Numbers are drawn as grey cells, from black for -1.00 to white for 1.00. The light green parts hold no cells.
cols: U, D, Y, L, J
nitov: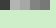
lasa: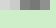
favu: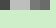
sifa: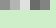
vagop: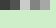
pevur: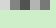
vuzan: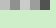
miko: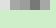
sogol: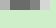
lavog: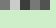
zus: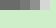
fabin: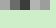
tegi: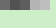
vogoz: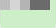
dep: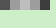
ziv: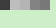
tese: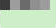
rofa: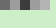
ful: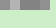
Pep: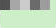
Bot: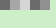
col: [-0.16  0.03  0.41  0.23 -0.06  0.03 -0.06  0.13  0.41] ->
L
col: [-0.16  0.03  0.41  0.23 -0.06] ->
L
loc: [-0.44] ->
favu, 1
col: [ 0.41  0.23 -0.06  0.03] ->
L
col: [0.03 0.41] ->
L
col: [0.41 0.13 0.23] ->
J
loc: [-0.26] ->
tegi, 3

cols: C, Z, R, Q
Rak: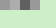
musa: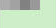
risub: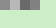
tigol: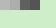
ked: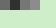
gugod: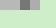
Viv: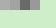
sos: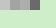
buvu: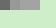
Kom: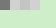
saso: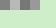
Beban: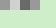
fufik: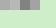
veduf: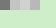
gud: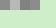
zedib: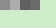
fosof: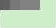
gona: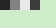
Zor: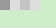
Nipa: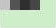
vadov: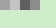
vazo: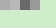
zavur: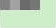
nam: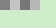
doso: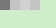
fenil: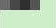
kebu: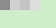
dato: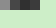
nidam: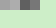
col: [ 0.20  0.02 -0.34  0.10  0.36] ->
Q
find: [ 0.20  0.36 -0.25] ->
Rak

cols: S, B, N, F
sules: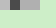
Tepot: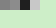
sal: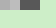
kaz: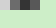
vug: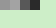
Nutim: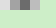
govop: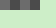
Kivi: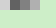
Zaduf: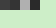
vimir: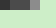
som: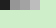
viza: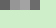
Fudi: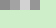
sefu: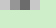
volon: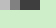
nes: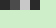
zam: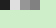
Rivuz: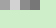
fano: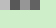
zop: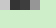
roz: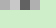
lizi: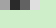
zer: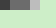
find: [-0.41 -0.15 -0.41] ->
govop
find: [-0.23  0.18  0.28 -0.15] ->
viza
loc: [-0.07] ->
Rivuz, 4
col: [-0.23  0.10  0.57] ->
S

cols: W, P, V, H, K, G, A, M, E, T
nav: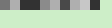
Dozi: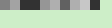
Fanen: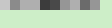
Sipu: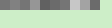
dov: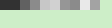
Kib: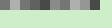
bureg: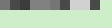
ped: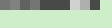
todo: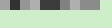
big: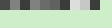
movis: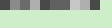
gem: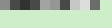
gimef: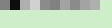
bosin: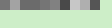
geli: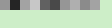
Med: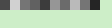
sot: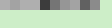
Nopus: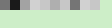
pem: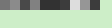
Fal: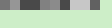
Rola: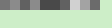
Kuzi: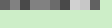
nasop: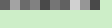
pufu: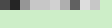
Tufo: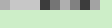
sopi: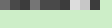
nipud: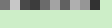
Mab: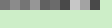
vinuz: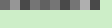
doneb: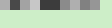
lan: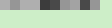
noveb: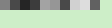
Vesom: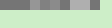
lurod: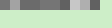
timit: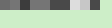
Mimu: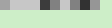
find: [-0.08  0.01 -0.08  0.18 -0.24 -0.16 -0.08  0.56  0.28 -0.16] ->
Sipu
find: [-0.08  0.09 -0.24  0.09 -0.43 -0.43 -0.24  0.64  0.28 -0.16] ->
Rola
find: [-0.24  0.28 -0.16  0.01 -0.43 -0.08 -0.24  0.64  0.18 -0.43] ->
nasop
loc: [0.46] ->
Med, 8
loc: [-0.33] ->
bosin, 10

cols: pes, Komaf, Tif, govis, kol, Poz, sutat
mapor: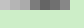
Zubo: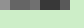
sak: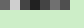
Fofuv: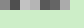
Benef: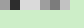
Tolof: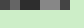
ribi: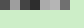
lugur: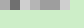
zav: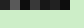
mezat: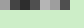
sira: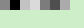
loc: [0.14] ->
Zubo, 1
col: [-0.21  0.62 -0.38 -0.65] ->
Komaf
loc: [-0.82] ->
zav, 5
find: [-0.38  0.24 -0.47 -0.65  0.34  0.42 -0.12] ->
ribi

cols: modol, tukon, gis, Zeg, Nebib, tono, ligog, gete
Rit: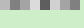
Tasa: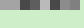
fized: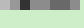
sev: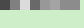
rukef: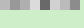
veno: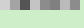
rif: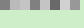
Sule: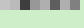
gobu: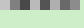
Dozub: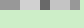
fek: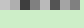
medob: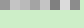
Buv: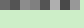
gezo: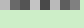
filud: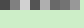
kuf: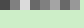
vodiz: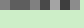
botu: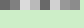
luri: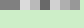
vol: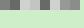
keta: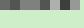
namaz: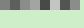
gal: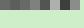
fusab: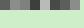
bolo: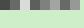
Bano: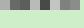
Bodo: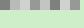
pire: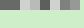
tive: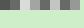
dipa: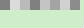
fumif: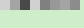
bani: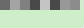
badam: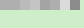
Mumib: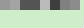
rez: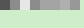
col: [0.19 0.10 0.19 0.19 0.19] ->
gete
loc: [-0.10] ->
filud, 7
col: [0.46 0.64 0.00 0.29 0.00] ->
Zeg
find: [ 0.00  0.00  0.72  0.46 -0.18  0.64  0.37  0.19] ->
luri
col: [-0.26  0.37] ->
tono
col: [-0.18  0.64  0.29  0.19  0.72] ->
ligog

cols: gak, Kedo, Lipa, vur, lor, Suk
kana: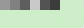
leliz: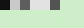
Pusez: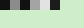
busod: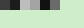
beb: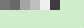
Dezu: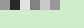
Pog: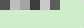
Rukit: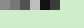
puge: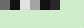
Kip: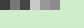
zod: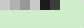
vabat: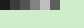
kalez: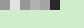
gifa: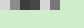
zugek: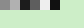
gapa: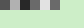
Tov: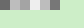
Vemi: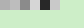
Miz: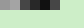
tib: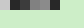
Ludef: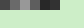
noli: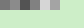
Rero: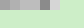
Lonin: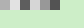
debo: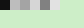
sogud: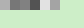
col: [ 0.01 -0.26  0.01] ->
vur
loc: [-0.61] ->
Ludef, 6

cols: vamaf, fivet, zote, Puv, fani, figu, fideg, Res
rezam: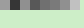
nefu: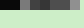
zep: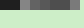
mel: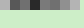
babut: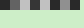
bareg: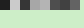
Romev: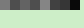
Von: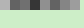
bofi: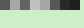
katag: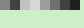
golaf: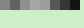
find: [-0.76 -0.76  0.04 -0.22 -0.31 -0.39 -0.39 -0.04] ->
zep
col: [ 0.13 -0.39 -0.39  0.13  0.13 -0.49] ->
fideg
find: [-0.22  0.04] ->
Von
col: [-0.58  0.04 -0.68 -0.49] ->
fideg

